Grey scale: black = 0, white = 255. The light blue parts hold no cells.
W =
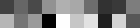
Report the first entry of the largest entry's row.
182
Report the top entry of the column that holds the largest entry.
176
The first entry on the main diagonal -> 65
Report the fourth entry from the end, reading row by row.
226
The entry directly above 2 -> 146
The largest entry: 254

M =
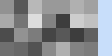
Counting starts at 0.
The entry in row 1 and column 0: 169
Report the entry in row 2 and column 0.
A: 76
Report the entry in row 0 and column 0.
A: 146
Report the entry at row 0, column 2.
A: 184
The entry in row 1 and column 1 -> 117
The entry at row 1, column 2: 221

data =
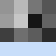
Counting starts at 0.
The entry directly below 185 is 198
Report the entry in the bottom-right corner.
42
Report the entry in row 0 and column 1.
185
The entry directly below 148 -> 156

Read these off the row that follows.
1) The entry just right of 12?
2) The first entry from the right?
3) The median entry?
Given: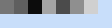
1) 164
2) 208
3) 117

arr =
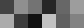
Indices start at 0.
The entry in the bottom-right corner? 130
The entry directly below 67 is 172
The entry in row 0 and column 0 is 67
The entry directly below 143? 60

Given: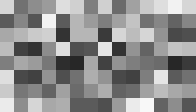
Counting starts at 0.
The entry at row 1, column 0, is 91
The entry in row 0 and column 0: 214
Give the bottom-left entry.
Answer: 235
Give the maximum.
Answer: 248
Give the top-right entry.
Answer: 214
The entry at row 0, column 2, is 141
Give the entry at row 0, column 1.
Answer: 113
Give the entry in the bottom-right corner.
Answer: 85
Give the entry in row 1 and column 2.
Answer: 85
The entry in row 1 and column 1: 134
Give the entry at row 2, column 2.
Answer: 202
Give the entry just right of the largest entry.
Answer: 99
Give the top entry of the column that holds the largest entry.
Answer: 202
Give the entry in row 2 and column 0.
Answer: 168

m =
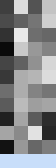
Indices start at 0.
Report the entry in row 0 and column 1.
220
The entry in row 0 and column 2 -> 83
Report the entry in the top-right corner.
195
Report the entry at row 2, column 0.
50
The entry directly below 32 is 165
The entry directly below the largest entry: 201
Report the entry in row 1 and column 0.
75
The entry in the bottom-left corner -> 18
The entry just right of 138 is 226
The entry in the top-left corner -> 63
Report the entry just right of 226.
38
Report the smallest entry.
10
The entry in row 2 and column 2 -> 110

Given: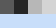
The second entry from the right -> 183
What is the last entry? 212
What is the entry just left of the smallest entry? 89

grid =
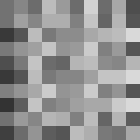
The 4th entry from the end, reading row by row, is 174
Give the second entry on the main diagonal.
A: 160
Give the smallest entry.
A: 51
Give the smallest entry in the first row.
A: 78
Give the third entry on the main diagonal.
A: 188
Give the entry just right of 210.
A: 108
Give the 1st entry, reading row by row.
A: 114
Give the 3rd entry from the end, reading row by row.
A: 121
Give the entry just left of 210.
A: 108
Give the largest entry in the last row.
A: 188
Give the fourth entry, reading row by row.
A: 188
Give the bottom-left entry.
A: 63
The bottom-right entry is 168
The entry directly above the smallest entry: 128
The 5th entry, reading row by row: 154
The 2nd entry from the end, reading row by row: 114
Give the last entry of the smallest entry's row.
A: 217
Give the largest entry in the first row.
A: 210
